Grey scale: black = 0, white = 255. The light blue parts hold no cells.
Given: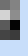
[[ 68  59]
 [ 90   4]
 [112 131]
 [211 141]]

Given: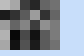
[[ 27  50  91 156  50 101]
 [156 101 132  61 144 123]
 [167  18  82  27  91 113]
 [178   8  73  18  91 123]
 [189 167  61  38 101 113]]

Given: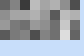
[[ 90 122 131  78 131 112 221 100]
 [100 131  58 188 165 177 143  78]
 [143 165 165 177 153  90 188 177]
 [153 122 112 153 143 112 200 112]]

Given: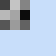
[[ 65 196 132]
 [ 86 155  98]
 [184 165  12]]

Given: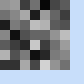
[[ 28 123 101 189 178  91  81]
 [ 50  50 168  70 210 147 113]
 [ 91  61  39 200  61 113 156]
 [113 135 168  28 156 101  61]
 [135  16  81 101 101 147 189]
 [147 156  61 113   7  70  91]
 [178  81 123  16  39 123 135]]

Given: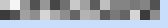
[[ 59  82 161 142 213 170 142 101 179 170  92 121 101 213  59 142]
 [201 245 151  82 151  70 112 201 161  92 191 132 132 121 132  82]]

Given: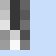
[[144 208  78]
 [156 248 121]
 [179  54  99]
 [197  54  88]
 [227  54 111]]
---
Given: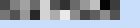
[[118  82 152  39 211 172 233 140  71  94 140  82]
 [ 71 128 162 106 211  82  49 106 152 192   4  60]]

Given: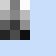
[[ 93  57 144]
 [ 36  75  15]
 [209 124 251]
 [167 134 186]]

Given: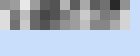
[[221 113 202 104  83 113 146 157 190 134 134 169 211]
 [221 123 190 104  71  83 123 157 202 157 123 134 211]
 [146 157 232 157  93  83 180  93 169  93 113  41 146]]

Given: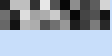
[[103  18 182 173  81 112 152  29  60 124  40]
 [112  40 221 163 173 203 112   7  69  81  18]
 [ 29 191 191  49 231  81   7 142  60  93 212]]

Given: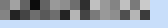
[[132  35  68 110  89 110  35 181  68 122 153 142  79 181  59]
 [122 162  99  12  99 153 142 110  47 192 153 132 192 122 202]]

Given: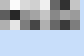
[[ 93  39 145 164 197 136 164 155]
 [176 229 125  70 176 103  58 125]
 [188 251 217 208 239 103  49 197]]

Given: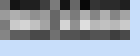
[[112  20  31  31  62 123  20 103   8  52  43  43  31]
 [133  94  94  73  73 112  83  83  73  83  83  62  73]
 [155 175 164 144 155 103 155 123 175 133 175 133 164]
 [123 202 212 193 164 103 212 144 222 184 193 184 202]]
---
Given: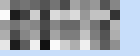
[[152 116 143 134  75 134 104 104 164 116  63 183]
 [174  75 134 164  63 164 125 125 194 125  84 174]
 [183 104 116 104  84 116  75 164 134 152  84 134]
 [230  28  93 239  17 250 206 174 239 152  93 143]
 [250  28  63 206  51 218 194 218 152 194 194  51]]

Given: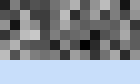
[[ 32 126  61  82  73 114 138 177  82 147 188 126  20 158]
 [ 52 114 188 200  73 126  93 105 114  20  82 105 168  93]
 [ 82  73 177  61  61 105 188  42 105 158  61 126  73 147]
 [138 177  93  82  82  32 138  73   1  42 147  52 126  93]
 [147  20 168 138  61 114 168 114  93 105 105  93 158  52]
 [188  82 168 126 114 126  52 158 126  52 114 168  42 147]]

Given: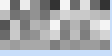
[[ 84 201 115 180 168 244 135 180 135 224 244]
 [106 201 135 146 189 212 126 189 126 189 212]
 [168 157 168 168 168 126 157 146 157 157 135]
 [189 115 126 146 115 180 212 201 201 189 180]
 [244  95 235 146  95  51 244 106 224 106  51]]

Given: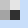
[[164  48]
 [196 229]]

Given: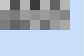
[[124 101 113 168 113 156 168]
 [134 124 156 145 156 145 134]
 [199  81 180  58 180 101 180]]

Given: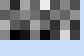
[[ 90 110 134 110  70 122 101 144]
 [134   0  18 122   9  61 215  61]
 [144  40 165 101 236  79 134  79]
 [176  90  70 165 110  49 153  49]]
